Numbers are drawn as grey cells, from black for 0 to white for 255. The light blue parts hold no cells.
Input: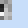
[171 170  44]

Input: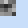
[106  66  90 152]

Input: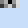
[220  99]

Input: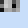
[143   6 169]

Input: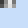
[119 224]

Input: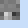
[147 130 127 210 123]

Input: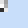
[159 251]
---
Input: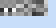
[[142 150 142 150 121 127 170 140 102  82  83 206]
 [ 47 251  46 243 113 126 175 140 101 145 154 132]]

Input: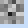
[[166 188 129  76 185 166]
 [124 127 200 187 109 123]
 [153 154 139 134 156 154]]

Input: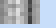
[[131 156 200 178 225 172 153  72 153 169]
 [134 162 192 170 222 182 154  63 151 169]
 [140 168 168 152 200 189 152  67 146 164]]

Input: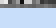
[[216 233  73 113 155  15 205 209 112 138  55  74  62  59]]

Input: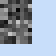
[[148 145  57  79  42  99  71  47]
 [143 171  73 121   6  88  49  94]
 [149 155  66  90  31  95  68  55]
 [ 33  53  69  86 139  93  89 160]
 [ 87  98 195 159 103 103 148 127]
 [ 93  55  58  35 151 107 105  59]]

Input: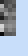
[[ 42  75  83  96]
 [137 119  87 105]
 [ 31  85 114 100]
 [213 137 146 135]
 [ 11  88  88  97]]
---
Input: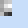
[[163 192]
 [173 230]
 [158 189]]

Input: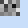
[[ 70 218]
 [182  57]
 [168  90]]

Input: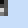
[[ 12  82]
 [ 67  83]
 [211  93]]

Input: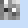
[[103 247]
 [125 203]
 [131  44]]

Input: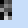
[[  1  91]
 [ 60 131]
 [151  84]]

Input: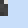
[[ 59 221]
 [ 71  62]
 [ 66  67]]

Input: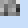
[[158 172]
 [162 108]
 [189 102]]

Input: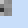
[[193 145]
 [124 149]
 [ 49 132]]

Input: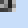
[[ 75 154]
 [168 128]
 [ 58  64]]
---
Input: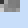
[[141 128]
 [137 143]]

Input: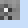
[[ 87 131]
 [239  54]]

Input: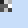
[[ 98 254]
 [193  65]]

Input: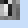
[[235  38]
 [231  36]]

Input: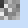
[[230 153]
 [117 217]]

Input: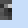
[[125 198]
 [ 57  31]]

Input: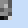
[[184  88]
 [131 119]]

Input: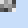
[[166 152]
 [ 59 130]]
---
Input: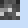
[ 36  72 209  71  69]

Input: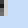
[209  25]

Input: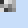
[174 129  64]

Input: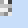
[ 64 193 241]

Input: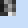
[ 51 166 110  53]

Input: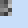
[161 100 136]

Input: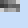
[211  95 168]

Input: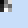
[221 147  43]

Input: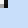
[ 21 165]
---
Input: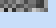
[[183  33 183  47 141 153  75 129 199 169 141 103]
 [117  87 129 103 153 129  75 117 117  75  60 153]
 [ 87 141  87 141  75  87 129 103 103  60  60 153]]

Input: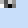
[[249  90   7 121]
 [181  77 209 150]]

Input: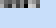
[[177  91  47 165  62 135   2 207 193  78]
 [149 105  91 119  78 135  47 177 149 105]]

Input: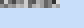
[[146 115 160 146 192 176 205 115 176 192 160 102 130 192 160]
 [ 86 205 115  73 146 130 205 102  86 176 160 102 130  48 220]]

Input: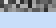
[[172  89 144 157 129 116  89 144  89  89 129  47 157 157]
 [ 74 217  74  60 187  47 116  32 157  74 101 101  74 129]
 [ 60 101 116 172  60 172 172  32 172 129 144  74 144 116]]

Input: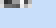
[[222 115 115 103  90 235 179 222]
 [206  45  61 155 155 247  74 179]]

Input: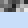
[[175  79  53  66 203 159 233]
 [119 159  92  66  79 146  41]
 [105 119 105  29 131 189 175]]
